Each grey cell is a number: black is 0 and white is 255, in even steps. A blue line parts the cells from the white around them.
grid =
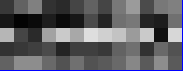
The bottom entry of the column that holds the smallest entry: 141
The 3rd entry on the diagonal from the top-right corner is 202
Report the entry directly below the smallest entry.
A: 69
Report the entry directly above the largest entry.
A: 75
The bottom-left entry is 98
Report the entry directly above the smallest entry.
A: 98
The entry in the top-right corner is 128
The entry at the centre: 222
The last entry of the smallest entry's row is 112
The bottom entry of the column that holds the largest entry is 82
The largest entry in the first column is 182
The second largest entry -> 215
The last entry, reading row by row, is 90
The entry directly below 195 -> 98
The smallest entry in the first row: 42
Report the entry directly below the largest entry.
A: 63
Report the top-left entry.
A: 56
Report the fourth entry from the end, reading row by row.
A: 135
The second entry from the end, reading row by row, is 141

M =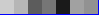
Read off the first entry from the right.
146
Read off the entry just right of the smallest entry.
161
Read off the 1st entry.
205
